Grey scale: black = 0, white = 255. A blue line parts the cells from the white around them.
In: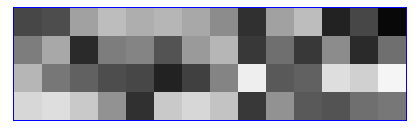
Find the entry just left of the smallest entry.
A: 71
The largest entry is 245
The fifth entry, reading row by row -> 174
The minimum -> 8
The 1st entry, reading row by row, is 71
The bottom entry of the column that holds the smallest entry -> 119
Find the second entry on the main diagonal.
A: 168
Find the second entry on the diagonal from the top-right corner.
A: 42
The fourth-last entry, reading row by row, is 89
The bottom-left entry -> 215
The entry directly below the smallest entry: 111
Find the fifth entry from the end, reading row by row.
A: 146
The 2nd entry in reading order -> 77

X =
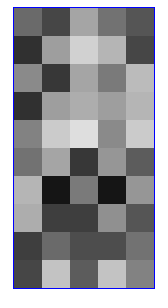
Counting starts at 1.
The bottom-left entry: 70
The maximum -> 222
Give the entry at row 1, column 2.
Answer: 70
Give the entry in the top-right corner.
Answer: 85
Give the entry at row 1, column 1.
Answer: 106
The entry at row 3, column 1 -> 138
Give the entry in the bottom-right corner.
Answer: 130
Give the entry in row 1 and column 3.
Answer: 165
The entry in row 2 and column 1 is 48

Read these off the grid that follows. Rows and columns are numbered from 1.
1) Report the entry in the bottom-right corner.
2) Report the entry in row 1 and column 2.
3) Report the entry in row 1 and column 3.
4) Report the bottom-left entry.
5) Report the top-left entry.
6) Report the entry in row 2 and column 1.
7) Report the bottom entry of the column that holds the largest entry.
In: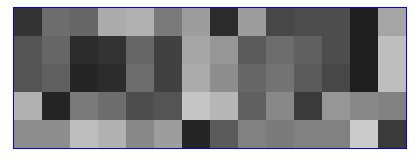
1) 58
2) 109
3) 102
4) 142
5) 51
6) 84
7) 203

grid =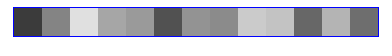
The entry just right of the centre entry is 139
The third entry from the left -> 224
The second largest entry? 203
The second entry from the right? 180

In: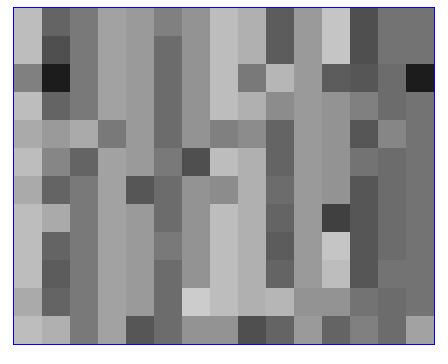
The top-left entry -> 189
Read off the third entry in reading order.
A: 121
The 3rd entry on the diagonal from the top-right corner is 86
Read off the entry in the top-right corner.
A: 115
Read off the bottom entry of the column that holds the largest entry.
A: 147
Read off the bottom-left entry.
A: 189
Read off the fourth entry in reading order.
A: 162
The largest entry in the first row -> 197
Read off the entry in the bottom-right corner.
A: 162
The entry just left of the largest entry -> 108
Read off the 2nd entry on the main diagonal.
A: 79
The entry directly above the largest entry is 147
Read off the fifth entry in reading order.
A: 154
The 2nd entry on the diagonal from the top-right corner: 115
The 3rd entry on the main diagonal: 121
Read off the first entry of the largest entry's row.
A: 170

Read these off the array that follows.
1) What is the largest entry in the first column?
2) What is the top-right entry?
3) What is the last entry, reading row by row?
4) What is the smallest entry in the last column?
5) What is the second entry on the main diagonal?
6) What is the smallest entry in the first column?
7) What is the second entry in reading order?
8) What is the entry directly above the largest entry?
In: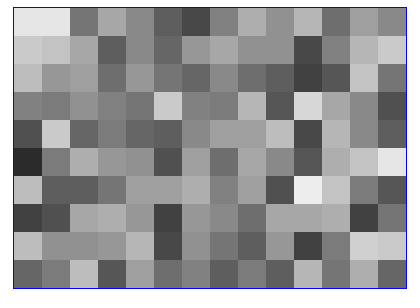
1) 230
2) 137
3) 102
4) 80
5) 195
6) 43
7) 230
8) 86

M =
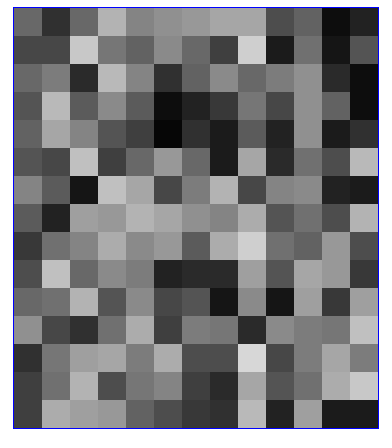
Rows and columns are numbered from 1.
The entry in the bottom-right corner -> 27
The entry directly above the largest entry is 42
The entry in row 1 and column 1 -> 104
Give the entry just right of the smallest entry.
48
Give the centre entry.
144
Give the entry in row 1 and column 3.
104
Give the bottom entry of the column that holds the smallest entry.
77
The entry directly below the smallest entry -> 152
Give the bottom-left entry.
63
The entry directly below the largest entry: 166
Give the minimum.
6
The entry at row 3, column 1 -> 104
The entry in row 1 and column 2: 48
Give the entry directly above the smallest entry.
13
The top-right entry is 34
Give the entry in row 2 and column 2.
71
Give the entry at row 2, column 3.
200
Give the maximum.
215

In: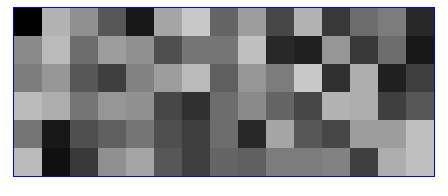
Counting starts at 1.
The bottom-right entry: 192
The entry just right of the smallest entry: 179
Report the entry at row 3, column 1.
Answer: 124
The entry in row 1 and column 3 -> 144
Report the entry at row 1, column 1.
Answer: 2
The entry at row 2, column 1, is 138
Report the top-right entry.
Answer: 40
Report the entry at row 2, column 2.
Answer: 186
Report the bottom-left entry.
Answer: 186

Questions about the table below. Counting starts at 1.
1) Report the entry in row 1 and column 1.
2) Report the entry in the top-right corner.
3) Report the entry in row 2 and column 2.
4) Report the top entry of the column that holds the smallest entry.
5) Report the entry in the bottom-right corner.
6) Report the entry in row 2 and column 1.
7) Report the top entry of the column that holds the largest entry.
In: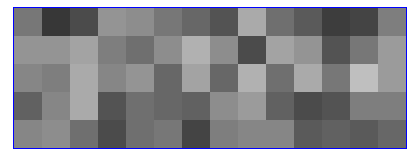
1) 119
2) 126
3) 148
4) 55
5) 103
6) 148
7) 68

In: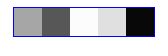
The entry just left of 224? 252
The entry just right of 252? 224

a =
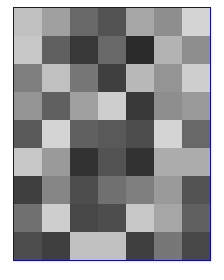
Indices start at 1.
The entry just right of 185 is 148
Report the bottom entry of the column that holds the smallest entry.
63
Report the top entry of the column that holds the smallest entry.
166
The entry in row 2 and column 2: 96
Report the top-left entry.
192
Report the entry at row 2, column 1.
199
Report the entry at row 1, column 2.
160
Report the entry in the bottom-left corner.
77
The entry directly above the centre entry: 206
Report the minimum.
42
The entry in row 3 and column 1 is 126
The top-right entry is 212
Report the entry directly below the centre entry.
83
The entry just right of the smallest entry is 179
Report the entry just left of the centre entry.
96
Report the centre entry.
89
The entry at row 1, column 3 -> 104
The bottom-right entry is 71
